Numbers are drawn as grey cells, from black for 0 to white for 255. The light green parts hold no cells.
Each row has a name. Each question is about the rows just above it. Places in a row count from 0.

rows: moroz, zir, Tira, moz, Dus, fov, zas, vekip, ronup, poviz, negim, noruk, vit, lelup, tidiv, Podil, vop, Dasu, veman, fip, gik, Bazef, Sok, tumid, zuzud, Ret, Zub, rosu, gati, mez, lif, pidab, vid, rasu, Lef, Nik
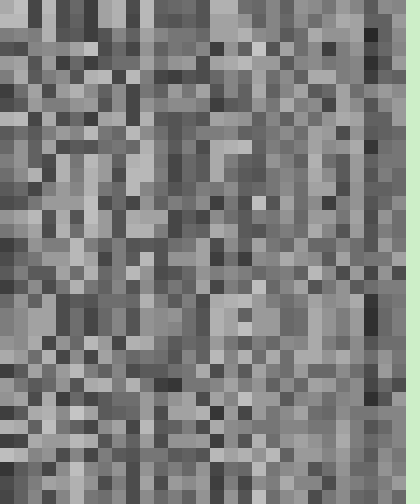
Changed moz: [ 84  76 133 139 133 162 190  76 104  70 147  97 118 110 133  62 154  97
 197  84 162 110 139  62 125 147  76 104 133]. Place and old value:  16, [147]
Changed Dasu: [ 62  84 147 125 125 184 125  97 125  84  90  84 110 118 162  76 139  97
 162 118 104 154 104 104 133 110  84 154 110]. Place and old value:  28, [118]
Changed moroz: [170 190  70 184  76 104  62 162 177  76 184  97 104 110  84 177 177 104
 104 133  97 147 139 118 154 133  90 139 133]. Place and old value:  17, [110]
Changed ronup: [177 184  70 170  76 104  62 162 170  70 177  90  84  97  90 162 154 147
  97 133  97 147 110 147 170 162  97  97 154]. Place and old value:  14, [84]

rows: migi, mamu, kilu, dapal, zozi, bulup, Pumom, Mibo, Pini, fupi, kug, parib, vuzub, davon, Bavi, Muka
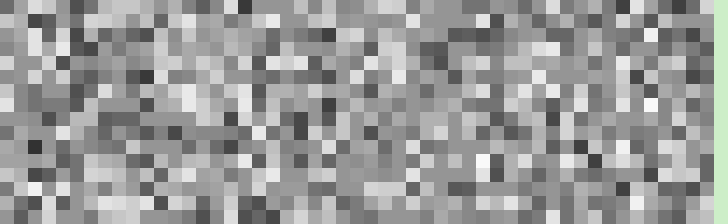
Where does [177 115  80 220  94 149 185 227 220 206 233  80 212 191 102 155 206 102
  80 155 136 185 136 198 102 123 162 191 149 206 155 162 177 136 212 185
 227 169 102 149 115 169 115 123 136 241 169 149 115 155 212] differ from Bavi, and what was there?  10, [227]
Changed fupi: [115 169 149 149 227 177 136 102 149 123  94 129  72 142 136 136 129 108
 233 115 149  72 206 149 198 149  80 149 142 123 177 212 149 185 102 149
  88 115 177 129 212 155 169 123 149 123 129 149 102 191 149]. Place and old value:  10, [88]

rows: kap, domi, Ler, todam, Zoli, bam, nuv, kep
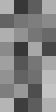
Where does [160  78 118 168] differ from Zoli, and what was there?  1, [86]
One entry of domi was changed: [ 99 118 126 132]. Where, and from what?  3, [138]
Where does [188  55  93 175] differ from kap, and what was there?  0, [181]
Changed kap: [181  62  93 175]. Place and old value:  1, [55]
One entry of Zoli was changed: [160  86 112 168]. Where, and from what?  2, [118]

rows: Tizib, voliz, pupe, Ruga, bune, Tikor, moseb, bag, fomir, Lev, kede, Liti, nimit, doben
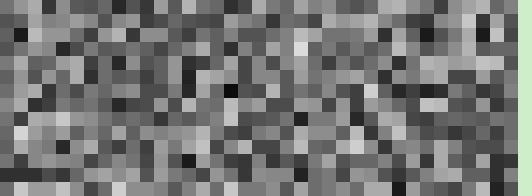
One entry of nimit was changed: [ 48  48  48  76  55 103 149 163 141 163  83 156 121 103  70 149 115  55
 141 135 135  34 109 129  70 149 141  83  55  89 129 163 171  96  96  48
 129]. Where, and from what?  23, [121]
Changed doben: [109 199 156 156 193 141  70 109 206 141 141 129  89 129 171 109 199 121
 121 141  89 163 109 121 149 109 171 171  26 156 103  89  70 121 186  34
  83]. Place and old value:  24, [141]
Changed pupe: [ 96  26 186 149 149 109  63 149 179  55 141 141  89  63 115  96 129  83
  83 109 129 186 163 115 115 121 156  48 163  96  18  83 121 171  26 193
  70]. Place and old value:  30, [26]
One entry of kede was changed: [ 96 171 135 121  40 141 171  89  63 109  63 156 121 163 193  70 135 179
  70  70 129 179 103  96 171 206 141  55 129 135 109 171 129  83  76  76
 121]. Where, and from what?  21, [186]

